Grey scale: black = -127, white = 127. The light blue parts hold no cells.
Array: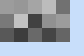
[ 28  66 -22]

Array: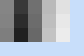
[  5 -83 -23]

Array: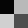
[-122  -49]

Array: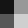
[-107   79]

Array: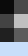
[-117   64]

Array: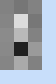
[ 2 92  2]

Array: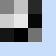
[  1 103 -13]
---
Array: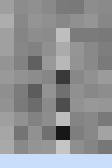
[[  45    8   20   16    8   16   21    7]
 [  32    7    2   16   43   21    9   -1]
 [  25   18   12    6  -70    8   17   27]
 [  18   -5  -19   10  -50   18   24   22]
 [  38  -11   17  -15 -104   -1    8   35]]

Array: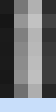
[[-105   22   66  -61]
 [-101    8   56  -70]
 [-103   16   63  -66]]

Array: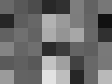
[[ -89  -33  -24   50   26   -2  -26 -110]
 [   4  -25  -16  -84  -67  -27  -32   -6]
 [  27  -28  -29   98   62  -89  -22   57]]

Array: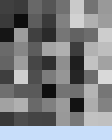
[[ -69 -114  -34  -69    1   82   48   29]
 [ -21    7  -34   37   48  -66   50   62]
 [ -65   79  -49   -3   22  -90  -18   89]
 [  34   48  -22    0   27 -109   45    2]]

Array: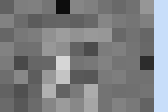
[[  2 -19 -36 -27 -26 -31 -23   6  -5 -10   0]
 [  2 -15 -14  24  15 -29 -52  -3   0 -11 -23]
 [-17   8 -34  25  68 -38 -40  -5  -1 -13 -14]
 [-21 -39 -20   6  27   8  38 -12   2  -6 -28]]

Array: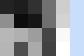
[[  15 -115 -105  -15   83]
 [  53  -49   42  -62  127]]

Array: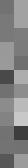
[[ -6  34]
 [ 25  -4]
 [-54  45]
 [ 12  58]
 [-13 -66]
 [-40  27]]

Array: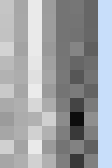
[[ 67  40 106  29 -11 -11 -25]
 [ 83  35 106  25 -10   5 -32]
 [ 50  45  96  37  -7 -41 -12]
 [ 42  47  87  44  -3 -59  -5]
 [ 38  47  81  49  -1 -70  -1]
 [ 38  47  81  49  -1 -71   0]]

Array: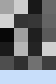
[[  82  -75  -72  -27]
 [-101   54  -91   80]]
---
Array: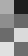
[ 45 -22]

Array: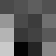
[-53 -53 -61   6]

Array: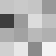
[ 68  27  57 115]

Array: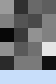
[ 27 -43  18 101]

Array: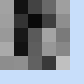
[ 34 -76 -37  23  64]

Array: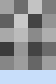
[ 35  73  10 -20]

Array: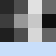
[-87  24  87]
